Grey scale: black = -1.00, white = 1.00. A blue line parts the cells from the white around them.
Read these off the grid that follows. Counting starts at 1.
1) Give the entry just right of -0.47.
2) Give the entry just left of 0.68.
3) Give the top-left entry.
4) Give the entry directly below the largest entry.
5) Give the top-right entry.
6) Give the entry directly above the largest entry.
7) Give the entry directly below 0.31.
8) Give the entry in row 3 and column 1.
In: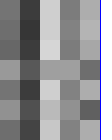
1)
0.56
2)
-0.53
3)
-0.09
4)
0.25
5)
0.36
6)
0.62
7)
-0.14
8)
-0.19

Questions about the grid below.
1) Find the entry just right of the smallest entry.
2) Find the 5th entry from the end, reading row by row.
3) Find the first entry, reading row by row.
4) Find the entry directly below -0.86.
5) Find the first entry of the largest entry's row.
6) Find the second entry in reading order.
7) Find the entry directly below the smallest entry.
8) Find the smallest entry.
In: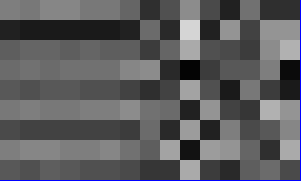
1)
-0.53
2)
-0.53
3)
-0.01
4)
0.33
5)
-0.74
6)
-0.06
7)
0.28
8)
-0.97

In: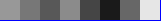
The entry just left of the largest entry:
-0.19
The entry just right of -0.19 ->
0.80
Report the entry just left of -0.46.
0.09

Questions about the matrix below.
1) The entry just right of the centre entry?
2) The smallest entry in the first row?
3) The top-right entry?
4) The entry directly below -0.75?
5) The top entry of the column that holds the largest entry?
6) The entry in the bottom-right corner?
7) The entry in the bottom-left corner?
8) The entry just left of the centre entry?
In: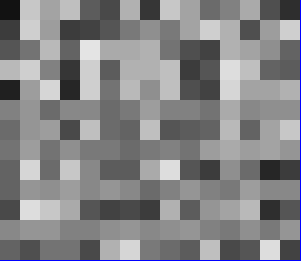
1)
-0.33
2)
-0.86
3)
-0.64
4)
0.01
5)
-0.28
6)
-0.48
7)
-0.22
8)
-0.22

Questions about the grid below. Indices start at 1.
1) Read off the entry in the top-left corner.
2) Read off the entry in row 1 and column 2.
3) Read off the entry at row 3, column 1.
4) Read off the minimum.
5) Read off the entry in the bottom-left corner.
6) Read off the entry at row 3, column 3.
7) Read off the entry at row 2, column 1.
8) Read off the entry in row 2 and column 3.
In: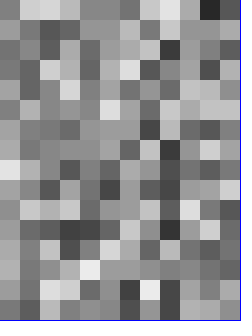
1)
0.00
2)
0.62
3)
-0.10
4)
-0.69
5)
-0.05
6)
-0.27
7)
0.22
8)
-0.32

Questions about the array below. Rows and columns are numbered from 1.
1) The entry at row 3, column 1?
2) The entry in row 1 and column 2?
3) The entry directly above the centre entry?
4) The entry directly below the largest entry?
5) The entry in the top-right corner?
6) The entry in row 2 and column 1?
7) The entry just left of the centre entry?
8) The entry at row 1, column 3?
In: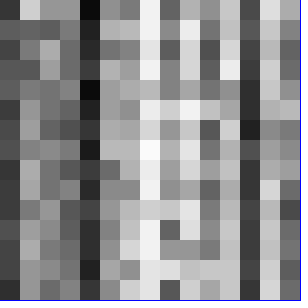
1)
-0.47
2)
0.62
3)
0.68
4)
0.85
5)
0.35
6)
-0.27
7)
0.45
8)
0.18

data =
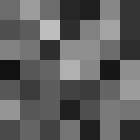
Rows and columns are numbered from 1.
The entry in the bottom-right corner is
-0.70
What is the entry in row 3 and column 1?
0.01
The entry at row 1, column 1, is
-0.15
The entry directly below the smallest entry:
-0.32
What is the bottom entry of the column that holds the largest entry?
-0.48
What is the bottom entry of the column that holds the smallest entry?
-0.42
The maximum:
0.49
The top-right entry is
-0.59
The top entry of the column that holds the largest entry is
-0.15
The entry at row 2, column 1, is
-0.37
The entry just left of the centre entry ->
-0.21
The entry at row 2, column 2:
-0.27
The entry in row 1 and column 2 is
0.22
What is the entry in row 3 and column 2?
-0.09

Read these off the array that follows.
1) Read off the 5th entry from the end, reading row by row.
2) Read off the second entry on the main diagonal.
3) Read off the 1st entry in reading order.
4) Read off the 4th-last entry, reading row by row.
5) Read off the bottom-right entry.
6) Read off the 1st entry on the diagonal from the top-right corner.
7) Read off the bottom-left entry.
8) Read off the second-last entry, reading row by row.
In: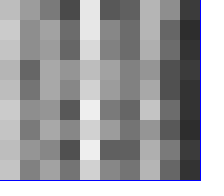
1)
0.06
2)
0.11
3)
0.48
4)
-0.09
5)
-0.60
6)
-0.54
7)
0.54
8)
-0.20

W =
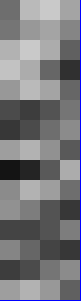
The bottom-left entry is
0.24
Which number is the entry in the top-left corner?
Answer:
-0.14
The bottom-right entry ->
-0.25
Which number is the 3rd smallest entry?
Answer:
-0.62
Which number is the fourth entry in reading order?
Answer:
0.29
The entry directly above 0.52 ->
0.40
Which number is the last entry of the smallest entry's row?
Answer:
0.35
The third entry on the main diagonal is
0.35
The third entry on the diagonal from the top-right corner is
0.58
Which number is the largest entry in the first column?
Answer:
0.52
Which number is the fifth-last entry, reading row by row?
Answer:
0.09
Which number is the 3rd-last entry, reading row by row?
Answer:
0.40
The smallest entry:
-0.84
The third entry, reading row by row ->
0.58

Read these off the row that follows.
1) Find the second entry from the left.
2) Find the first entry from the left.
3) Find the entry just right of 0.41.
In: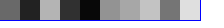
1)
-0.73
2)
-0.18
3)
-0.62
